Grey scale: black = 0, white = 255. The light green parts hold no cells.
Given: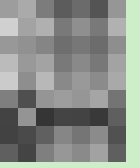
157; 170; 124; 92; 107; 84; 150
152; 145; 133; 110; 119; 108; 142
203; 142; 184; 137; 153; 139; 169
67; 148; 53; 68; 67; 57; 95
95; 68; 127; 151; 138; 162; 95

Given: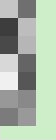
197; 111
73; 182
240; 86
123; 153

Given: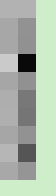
178; 178
167; 145
166; 145
175; 117
182; 85

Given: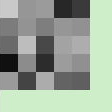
201; 150; 155; 39; 58
106; 189; 72; 163; 173
154; 68; 172; 99; 95

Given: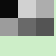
10; 209; 173

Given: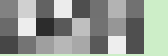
130; 208; 98; 236; 78; 113; 179; 113
70; 116; 159; 183; 168; 89; 238; 79

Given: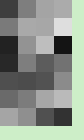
62; 126; 164; 171
34; 147; 190; 20
79; 76; 82; 139
165; 143; 80; 50

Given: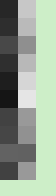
39; 199
72; 143
30; 214
66; 153
98; 97
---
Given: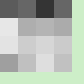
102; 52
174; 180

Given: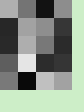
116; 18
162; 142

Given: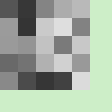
55; 132
52; 202

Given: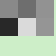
110; 146
218; 149

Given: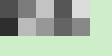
124; 195
186; 151

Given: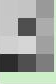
196; 153
78; 172

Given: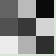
186; 10
56; 212

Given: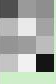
154; 142
234; 163

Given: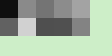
138; 116
209; 79
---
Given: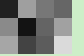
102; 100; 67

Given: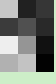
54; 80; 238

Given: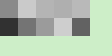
185; 206

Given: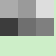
221; 111

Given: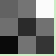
251; 42; 10

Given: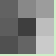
156; 62; 80

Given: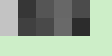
75; 105
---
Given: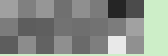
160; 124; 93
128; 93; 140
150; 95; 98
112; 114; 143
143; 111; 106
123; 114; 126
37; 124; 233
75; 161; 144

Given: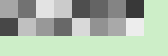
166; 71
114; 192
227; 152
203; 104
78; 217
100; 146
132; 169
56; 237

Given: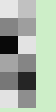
230; 132; 9; 165; 119; 226
193; 158; 227; 133; 37; 142

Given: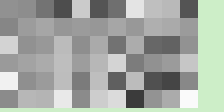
145; 134; 211; 154; 241; 139
141; 156; 145; 163; 143; 183
115; 166; 152; 171; 155; 180
77; 150; 187; 190; 189; 233
203; 155; 142; 157; 123; 139
84; 151; 170; 183; 190; 205
111; 166; 114; 212; 95; 219
228; 152; 172; 124; 188; 59
191; 175; 103; 145; 80; 147
185; 170; 98; 155; 69; 171
84; 155; 146; 198; 136; 250

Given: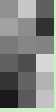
144; 162; 121; 97; 52; 25
199; 141; 134; 77; 99; 90
95; 49; 130; 216; 178; 194

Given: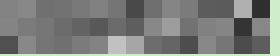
130; 132; 80
135; 123; 136
112; 118; 117
114; 108; 112
120; 99; 123
129; 88; 131
117; 107; 193
73; 94; 166
110; 136; 109
133; 157; 101
123; 114; 77
92; 129; 136
91; 133; 118
175; 52; 76
47; 135; 93

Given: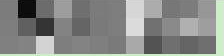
124; 125; 128
13; 96; 131
108; 52; 210
157; 131; 126
111; 101; 131
123; 122; 127
125; 126; 122
214; 219; 169
172; 113; 83
119; 138; 111
124; 176; 100
150; 158; 110
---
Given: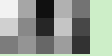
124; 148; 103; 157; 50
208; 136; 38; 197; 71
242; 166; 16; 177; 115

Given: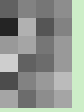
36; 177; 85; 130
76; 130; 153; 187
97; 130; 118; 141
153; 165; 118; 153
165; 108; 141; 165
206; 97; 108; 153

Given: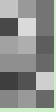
62; 82; 207
72; 218; 116
134; 153; 104
143; 143; 104
162; 174; 93
195; 153; 116

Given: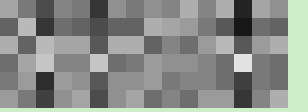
99; 185; 54; 110; 99; 76; 99; 99; 174; 165; 155; 121; 88; 23; 110; 99
110; 165; 197; 132; 132; 197; 110; 121; 155; 144; 144; 132; 110; 226; 121; 110
121; 155; 45; 155; 144; 88; 144; 144; 155; 121; 132; 132; 110; 64; 121; 110
155; 121; 64; 144; 165; 76; 144; 165; 110; 132; 110; 155; 155; 54; 132; 174
165; 121; 76; 132; 121; 54; 144; 121; 144; 132; 174; 132; 174; 35; 165; 144
174; 99; 185; 165; 165; 88; 174; 174; 99; 132; 110; 155; 185; 88; 155; 174

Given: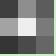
53; 74; 102
63; 142; 92
163; 238; 122

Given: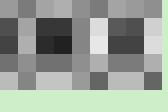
67; 175; 43; 33; 133; 231; 67; 67; 220
79; 164; 55; 55; 133; 220; 89; 79; 208
113; 143; 113; 113; 143; 175; 123; 123; 175
154; 123; 164; 175; 143; 123; 164; 154; 143
187; 133; 196; 196; 154; 101; 187; 187; 101
